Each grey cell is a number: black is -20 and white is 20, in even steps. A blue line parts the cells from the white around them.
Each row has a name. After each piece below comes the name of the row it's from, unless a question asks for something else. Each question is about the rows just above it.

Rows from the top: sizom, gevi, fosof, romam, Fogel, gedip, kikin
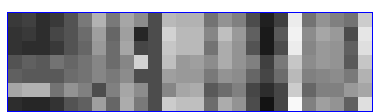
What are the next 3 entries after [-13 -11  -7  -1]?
[ 8 -1  6]
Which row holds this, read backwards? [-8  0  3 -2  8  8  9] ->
sizom

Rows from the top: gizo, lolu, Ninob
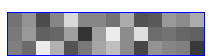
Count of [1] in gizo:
3
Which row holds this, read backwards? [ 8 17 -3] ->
Ninob

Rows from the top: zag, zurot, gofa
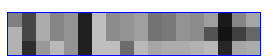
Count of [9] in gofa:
3
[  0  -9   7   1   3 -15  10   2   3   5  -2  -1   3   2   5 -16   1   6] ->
zag
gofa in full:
[  8 -13   4   9   3 -15  10  10  -3   9   6   7   7   8   9 -14   6   7]

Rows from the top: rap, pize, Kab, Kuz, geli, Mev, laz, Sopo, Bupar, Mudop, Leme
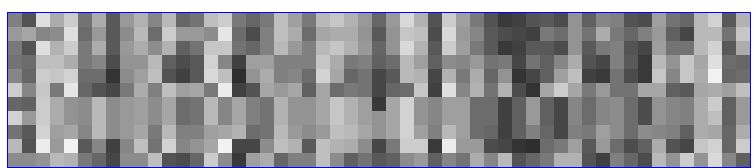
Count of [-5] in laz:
4
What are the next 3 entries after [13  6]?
[-4 -2 -9]
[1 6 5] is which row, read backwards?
Bupar
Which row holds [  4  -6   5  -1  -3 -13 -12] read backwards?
Mudop
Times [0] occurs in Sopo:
2
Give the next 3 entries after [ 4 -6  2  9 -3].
[12  4  4]
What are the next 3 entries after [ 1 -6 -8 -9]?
[-10  -1  -3]

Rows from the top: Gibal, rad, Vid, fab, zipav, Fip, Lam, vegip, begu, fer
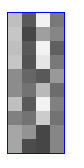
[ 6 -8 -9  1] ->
fer
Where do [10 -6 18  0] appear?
Lam
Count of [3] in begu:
1

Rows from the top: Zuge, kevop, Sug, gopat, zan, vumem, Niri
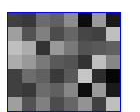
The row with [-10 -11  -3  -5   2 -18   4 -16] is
Zuge
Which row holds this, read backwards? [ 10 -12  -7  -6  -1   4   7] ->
gopat
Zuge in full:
[-10 -11  -3  -5   2 -18   4 -16]
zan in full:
[-10  -3  -5 -11  -6  11 -13 -19]

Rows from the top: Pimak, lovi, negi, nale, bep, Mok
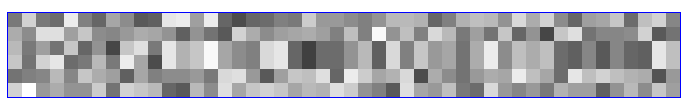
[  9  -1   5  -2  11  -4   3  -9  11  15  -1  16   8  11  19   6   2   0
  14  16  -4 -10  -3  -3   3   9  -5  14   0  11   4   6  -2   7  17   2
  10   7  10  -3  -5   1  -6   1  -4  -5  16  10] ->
negi
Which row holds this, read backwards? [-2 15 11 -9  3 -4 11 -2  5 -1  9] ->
lovi

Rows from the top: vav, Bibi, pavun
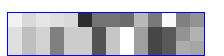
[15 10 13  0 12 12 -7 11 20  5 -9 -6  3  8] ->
Bibi
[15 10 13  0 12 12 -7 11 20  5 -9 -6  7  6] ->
pavun
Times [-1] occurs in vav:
1
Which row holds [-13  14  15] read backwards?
vav

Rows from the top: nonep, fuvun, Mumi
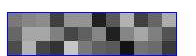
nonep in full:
[ -1   1   2 -10   3   3 -15  -6   8 -10  -4   7]
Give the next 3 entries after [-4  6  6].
[ 0 -9 -5]
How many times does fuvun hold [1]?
2
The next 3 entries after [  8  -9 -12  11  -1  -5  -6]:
[-17  -2  -3]
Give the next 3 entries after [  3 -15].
[ -6   8 -10]

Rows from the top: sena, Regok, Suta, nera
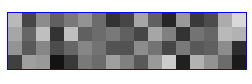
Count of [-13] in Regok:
0
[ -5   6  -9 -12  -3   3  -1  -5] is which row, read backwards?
sena

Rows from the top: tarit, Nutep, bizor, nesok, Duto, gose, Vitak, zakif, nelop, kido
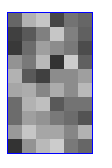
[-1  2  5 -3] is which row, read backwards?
bizor
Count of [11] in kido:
0
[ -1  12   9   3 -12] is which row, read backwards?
kido
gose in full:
[6 7 1 7 2 9]
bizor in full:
[-11  -3   5   2  -1  -8]

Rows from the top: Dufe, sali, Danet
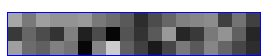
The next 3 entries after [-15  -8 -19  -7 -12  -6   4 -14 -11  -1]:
[  3  -5 -14]
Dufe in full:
[  6  -1   5   3   3   4  -1  -3  -6 -13  -8  -4   0   1   2 -10  -2 -10]

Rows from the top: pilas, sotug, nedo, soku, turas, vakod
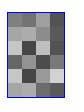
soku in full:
[-4  3 -8 -1]
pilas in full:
[ 0 -2  5 -7]
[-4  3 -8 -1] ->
soku

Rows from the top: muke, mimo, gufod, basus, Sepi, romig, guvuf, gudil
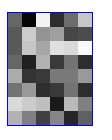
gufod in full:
[-6 11  6 15 14 19]
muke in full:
[ -4 -19  18 -13  -3  11]
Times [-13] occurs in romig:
2

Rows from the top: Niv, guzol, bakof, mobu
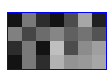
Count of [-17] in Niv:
2
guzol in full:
[ 0 -9 -3  1 -5 -2 -7]
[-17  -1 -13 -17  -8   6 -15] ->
Niv

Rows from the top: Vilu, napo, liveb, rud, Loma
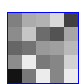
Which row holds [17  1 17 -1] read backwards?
Loma
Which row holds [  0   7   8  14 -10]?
Vilu
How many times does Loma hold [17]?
2
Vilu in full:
[  0   7   8  14 -10]

